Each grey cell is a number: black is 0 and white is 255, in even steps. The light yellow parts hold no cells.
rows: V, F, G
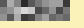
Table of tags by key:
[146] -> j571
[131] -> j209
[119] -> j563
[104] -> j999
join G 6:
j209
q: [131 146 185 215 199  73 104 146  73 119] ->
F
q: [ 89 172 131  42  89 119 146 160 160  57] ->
V

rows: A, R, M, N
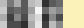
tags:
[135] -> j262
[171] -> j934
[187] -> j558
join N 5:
j934
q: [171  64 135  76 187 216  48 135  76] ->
M
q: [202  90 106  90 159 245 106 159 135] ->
R

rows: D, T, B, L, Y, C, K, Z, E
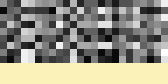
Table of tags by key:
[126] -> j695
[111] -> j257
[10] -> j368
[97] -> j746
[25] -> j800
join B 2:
j257
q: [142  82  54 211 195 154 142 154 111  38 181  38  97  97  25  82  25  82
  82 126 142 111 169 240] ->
D

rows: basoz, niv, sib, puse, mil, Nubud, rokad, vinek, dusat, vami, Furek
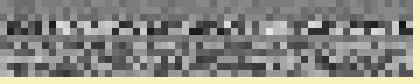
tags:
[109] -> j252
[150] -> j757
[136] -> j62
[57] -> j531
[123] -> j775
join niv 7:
j62
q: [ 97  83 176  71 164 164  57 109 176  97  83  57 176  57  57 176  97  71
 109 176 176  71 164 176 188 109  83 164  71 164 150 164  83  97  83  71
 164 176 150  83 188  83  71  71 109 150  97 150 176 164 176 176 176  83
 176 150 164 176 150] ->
rokad
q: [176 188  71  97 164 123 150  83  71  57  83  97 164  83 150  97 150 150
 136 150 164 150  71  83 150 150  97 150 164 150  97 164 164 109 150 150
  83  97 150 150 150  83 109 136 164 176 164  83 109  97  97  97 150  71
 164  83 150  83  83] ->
Furek
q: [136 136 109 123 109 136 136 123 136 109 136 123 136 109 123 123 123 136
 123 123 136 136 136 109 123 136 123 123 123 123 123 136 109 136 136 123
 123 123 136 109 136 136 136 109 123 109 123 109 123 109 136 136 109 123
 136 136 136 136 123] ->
niv
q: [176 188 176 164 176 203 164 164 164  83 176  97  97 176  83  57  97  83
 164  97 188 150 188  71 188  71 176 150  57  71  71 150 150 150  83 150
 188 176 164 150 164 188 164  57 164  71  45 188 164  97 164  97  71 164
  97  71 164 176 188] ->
dusat

